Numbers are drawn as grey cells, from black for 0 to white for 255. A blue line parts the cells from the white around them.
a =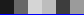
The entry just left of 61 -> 189
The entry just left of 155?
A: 61
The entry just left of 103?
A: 26

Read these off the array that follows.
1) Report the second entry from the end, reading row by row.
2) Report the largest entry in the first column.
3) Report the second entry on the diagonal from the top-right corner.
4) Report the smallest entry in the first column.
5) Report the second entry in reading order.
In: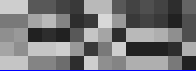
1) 121
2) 206
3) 33
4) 121
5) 206

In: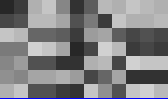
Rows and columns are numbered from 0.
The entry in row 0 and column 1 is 59
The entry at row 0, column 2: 176
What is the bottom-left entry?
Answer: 176
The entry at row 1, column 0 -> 70
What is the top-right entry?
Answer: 176
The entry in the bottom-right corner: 185
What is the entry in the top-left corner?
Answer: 39
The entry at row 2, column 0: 197
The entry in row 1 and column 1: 81
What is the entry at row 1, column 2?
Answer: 185
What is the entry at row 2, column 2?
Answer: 102
